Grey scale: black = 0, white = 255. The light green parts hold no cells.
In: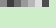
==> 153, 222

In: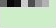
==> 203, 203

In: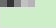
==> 136, 194

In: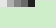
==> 132, 230

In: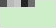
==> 198, 198

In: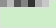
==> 131, 199

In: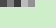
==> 60, 188

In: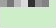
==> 218, 218

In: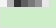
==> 95, 244

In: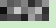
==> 117, 200
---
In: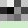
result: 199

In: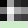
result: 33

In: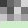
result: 213

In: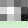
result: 117

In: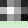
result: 33

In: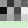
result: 98
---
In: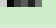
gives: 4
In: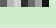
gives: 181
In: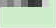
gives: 126
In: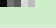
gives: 115
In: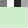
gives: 249
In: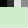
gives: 51
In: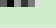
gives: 11
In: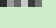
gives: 156
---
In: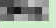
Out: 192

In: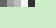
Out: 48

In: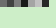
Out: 164

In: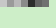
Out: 44

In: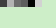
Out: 3

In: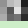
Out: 158

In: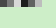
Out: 97
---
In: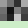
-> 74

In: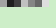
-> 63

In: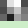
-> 117

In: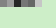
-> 158

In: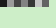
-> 69

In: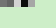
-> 115

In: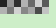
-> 209
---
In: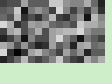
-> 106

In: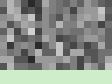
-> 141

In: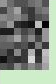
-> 137

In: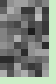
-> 160

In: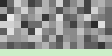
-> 55

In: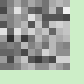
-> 142

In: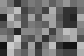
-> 35

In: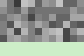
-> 115

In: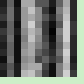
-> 57
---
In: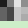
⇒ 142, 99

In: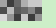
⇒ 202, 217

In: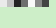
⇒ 67, 234

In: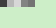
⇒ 115, 61

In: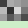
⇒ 144, 159

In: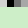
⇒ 167, 209

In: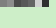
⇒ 47, 127
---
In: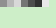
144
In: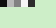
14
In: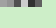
161
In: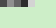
74
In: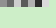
145
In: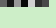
100
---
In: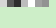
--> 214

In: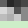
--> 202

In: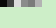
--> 179

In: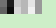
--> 228

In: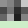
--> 171

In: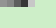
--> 147

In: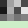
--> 200

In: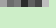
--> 163
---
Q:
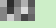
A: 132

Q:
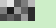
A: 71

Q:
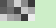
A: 209

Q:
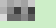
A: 217

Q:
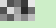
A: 138

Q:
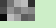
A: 8

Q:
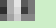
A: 103
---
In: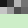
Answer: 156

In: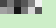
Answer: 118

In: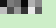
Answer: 51

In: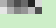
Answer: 149

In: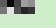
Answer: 79

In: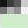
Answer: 175

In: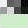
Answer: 214

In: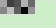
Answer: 94
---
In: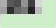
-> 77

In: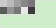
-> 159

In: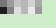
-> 196

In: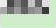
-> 126

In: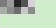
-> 38

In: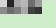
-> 169

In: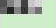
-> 171

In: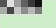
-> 156

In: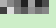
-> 105
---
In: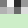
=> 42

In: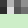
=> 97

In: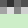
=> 106

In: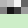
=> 246

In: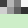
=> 124

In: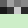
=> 119
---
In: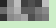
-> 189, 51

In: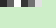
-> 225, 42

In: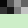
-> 99, 51

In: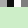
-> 126, 170

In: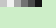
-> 20, 198

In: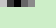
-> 139, 197
